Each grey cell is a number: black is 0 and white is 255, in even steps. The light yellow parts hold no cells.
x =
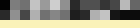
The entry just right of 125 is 113
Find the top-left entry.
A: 3
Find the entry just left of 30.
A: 113
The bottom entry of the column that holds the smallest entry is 41
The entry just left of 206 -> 154
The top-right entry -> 102

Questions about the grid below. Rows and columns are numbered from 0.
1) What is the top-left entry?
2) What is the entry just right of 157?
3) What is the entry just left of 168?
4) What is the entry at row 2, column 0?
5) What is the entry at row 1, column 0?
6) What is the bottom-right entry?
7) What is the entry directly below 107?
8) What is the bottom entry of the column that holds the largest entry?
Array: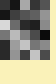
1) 53
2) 195
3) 21
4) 216
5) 21
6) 75
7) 186
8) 41

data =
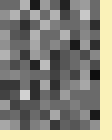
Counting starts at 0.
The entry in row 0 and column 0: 106
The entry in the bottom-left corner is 167
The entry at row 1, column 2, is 97
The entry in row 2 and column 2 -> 45
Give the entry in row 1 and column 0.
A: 144
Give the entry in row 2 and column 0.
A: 106
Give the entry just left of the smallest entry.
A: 156
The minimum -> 14
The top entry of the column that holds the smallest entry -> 106
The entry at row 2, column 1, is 97
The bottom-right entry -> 144
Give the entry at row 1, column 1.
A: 178
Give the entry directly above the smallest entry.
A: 75
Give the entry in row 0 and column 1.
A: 106
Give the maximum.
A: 209
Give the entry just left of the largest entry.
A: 86
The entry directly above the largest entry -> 116
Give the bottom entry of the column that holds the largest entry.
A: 75

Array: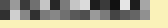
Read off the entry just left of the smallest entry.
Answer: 58
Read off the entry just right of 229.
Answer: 29
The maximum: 229
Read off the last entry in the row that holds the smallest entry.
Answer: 166
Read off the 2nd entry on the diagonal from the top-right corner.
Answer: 101
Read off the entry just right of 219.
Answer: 29
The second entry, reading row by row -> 154
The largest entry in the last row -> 207
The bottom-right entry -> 144

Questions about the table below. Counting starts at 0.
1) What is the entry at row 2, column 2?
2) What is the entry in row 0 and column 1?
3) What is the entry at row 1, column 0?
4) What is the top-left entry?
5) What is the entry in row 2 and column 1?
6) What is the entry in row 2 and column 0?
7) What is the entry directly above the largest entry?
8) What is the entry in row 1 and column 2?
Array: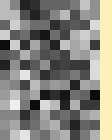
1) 144
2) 132
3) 186
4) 186
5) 206
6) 100
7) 196
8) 77

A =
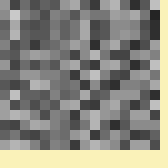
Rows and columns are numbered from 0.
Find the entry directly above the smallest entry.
191
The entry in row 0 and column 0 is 150
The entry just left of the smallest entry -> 118
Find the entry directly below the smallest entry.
47
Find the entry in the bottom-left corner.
159
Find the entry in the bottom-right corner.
77
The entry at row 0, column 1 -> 68
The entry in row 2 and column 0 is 97
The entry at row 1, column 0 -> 139
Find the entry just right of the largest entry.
129
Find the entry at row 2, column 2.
87
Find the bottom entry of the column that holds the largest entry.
180
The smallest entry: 36
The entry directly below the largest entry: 168
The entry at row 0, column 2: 108

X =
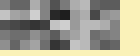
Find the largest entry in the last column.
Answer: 154
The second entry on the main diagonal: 163
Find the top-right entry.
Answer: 92
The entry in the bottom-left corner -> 143
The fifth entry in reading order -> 131
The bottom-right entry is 101
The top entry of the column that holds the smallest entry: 122
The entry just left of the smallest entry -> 40
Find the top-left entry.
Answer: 131
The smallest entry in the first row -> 82
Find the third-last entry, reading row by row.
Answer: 122
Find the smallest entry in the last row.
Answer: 52
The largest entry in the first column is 195
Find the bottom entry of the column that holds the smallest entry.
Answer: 72
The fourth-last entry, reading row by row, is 185
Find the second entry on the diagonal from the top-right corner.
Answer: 143
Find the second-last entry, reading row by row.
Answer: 92
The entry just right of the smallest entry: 154

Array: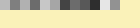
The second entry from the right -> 230
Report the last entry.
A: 146
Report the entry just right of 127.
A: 177
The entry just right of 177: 108

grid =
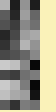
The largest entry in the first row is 180
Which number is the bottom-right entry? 112
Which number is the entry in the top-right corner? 29
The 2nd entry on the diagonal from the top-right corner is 158
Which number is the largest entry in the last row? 124
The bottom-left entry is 92
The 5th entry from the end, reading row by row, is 19
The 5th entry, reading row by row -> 92
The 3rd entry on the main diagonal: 136
